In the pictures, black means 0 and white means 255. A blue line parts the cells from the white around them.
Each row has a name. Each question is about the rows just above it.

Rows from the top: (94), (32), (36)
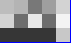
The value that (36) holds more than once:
[54]
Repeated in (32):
[109]
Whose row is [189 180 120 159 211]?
(94)

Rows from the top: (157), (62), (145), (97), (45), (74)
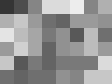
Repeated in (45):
[121]
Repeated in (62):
[154]
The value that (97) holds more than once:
[154]
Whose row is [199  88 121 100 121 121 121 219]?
(45)
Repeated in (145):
[188]
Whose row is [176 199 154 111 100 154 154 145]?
(62)

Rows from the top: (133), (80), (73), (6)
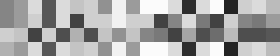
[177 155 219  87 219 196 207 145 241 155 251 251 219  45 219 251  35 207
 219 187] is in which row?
(6)
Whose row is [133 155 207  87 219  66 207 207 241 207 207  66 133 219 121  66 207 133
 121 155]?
(80)

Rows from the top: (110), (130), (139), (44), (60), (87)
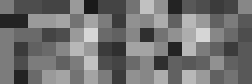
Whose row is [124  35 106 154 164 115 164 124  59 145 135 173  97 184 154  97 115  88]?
(87)
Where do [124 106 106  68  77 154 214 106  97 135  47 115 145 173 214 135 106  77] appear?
(139)
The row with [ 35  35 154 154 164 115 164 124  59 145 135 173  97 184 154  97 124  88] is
(130)
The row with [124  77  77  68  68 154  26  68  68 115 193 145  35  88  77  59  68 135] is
(110)

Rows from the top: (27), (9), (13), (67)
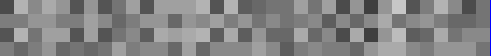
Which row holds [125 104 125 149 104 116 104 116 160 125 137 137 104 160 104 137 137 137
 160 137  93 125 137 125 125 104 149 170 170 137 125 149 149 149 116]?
(67)
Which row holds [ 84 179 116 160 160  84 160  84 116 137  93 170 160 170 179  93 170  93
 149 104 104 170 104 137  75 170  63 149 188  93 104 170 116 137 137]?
(13)
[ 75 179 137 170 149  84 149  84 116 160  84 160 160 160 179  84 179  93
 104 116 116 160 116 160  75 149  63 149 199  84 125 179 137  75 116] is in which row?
(27)

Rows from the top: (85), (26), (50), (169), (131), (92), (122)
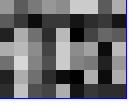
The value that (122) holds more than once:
[45]
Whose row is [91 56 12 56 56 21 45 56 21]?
(26)
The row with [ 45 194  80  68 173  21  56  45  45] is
(122)
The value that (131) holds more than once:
[131]
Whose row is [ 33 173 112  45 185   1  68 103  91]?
(50)

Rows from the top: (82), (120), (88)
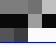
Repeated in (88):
[251]
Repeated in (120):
[9]
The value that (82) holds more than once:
[125]
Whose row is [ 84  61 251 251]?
(88)
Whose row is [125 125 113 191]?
(82)
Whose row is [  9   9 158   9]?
(120)

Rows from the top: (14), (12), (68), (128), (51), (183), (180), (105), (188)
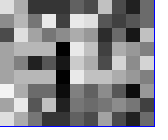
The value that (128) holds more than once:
[183]
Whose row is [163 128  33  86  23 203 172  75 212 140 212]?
(51)
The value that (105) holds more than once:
[118]
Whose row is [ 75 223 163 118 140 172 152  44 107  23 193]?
(68)

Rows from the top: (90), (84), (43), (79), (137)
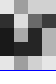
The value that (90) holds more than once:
[209]
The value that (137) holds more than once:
[230]
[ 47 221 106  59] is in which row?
(84)

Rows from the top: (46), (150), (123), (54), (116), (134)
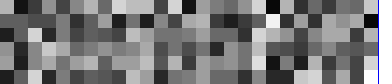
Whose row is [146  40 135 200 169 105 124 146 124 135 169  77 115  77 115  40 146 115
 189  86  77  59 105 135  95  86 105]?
(54)
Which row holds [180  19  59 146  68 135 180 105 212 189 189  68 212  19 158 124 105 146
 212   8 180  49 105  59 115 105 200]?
(46)
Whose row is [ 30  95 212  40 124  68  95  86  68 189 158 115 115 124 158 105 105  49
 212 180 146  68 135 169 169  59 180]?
(123)

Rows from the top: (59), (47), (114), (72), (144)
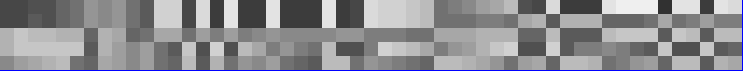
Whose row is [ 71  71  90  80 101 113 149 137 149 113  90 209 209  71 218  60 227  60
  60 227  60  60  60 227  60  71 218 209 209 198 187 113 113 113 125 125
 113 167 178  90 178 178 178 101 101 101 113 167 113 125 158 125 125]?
(47)
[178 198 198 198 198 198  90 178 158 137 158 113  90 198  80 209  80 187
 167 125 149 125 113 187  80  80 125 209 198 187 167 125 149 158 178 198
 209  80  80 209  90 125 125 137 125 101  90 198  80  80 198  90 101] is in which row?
(72)
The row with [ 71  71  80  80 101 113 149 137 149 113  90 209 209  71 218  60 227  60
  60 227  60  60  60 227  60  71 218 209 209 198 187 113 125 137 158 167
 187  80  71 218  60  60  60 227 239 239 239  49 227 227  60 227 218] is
(59)

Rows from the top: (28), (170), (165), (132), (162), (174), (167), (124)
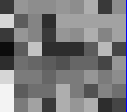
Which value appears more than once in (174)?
[123]
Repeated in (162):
[102]
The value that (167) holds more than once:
[111]
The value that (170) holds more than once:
[162]
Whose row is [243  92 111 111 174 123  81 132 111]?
(167)

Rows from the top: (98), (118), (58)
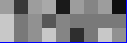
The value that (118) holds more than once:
[121]
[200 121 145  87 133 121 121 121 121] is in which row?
(118)
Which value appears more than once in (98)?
[157]
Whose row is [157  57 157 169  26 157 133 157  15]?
(98)

